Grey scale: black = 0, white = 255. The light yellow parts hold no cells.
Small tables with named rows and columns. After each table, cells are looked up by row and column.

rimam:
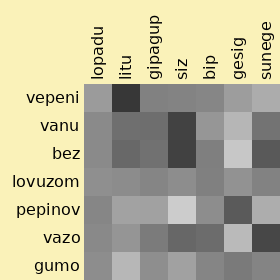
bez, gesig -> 199
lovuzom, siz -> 141
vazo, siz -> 103
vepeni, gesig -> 157
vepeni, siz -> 131
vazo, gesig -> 186
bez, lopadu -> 138
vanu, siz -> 66
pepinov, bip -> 141
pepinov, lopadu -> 134
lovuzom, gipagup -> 133
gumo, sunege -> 132
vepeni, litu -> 55
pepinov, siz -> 204
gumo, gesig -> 122
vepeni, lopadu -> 155
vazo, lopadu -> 137
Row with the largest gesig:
bez

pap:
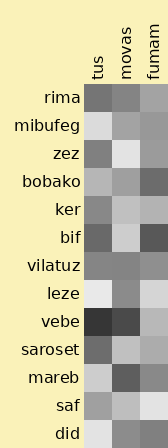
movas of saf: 190
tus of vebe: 54
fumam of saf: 227
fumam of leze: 213
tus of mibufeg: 219
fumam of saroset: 172
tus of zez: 128
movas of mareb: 94
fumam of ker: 179
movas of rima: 132
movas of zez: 227
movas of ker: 192
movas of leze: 139
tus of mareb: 205
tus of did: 227
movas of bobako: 159
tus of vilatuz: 133
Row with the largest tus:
leze

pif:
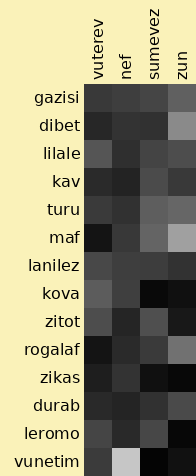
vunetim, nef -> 198
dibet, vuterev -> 39
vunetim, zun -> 17
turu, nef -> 49
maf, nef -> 56
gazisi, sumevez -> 69

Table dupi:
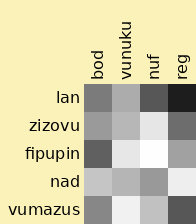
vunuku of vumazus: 241
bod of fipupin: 96
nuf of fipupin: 254
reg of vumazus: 87
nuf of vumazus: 193
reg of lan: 29
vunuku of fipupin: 231
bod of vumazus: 135
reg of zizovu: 109
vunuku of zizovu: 183
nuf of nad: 153
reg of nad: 238

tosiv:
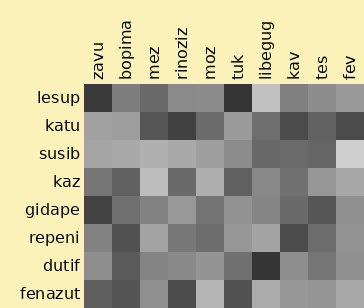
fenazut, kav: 151
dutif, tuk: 112
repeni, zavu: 130
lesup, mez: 106
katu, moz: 107
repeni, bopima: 81
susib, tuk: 140

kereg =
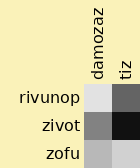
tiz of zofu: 209
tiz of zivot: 17
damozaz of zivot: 130
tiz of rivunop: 100
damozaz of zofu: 184
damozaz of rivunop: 226

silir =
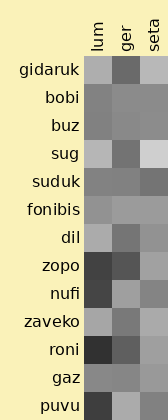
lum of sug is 182
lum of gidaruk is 174
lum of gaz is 136
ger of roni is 95
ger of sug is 115
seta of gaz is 153
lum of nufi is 69
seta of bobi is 139
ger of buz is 137
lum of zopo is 66
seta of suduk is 116
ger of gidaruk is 106
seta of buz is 140
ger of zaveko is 121

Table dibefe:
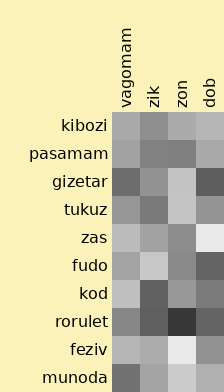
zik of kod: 97
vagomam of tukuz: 150
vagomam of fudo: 163
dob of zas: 233
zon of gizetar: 195
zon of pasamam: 128
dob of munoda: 176
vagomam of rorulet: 134

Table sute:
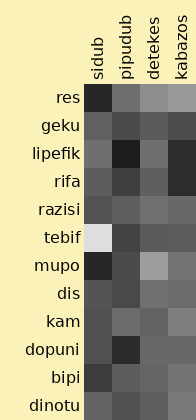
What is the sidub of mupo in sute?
39
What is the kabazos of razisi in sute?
104
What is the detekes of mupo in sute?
157
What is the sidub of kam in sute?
80
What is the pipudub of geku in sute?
74
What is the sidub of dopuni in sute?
80
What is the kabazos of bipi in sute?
115
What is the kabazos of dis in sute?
107
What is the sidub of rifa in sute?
93

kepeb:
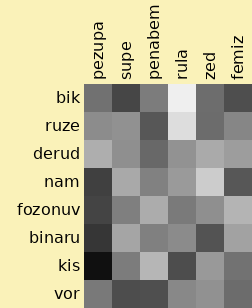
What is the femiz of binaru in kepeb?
162
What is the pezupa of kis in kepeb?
16
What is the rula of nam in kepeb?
154
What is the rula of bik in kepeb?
239
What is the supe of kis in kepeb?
124
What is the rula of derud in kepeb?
146
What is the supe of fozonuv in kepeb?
127
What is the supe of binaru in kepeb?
165
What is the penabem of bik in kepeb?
124
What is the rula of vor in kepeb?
136
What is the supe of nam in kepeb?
169
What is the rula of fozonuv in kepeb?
122
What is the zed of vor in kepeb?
145
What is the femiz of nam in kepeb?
87
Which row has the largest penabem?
kis

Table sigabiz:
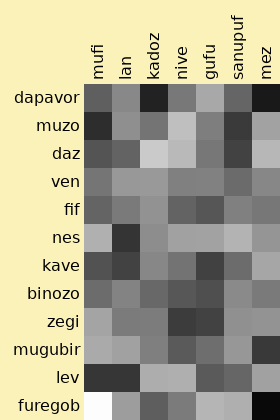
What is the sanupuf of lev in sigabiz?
102
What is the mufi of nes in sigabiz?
176
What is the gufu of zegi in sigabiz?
66
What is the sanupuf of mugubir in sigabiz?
151
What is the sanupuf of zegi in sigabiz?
144
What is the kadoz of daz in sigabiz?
202
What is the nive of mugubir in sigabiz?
90
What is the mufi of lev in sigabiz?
54
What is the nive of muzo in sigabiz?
191
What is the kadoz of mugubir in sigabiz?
127
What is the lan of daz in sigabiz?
99
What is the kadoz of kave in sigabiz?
135
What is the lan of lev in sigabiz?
54

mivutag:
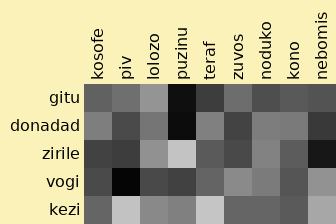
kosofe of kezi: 101
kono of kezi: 90
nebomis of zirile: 23
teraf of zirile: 90
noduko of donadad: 125
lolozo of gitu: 148

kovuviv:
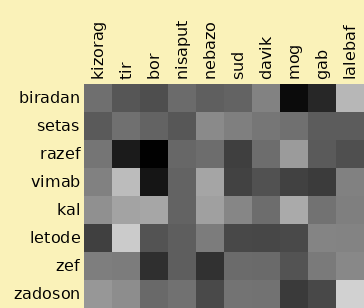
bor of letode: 83
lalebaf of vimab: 129
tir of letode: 203
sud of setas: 127
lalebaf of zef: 136
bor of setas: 99
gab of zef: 122
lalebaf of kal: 127
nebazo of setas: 138
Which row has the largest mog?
kal

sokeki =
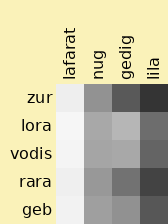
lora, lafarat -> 246
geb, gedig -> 145
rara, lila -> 67
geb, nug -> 159
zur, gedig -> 89
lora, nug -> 168
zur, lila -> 52
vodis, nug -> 165
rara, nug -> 152
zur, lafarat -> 238
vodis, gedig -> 168
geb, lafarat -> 242
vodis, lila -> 100
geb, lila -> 87
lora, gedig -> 182
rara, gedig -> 114
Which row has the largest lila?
lora

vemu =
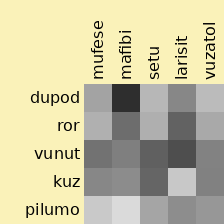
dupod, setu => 183
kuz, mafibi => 140
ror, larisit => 98
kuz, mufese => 135
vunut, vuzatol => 130
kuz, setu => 101
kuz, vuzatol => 129
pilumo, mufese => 201
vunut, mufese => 114
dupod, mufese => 163
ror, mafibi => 109
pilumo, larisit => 141
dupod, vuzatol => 187
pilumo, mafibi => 218
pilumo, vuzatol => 151
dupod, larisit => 135
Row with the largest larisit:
kuz

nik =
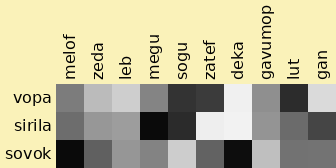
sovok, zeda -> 96
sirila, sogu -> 43
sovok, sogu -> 205
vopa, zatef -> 59
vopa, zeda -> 187
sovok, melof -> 10
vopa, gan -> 218
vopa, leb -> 206
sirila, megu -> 10
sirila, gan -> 69
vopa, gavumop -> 143
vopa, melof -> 124
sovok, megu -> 131
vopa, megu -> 132
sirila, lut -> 107
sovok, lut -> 114

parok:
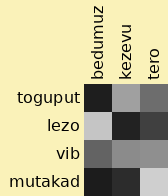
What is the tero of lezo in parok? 64
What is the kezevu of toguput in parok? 160
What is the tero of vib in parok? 143
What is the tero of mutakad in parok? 207
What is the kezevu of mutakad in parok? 44
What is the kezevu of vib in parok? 139
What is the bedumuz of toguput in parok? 30
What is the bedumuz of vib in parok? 99
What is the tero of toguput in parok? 109
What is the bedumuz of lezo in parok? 197
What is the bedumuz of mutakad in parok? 28
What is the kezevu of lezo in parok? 34

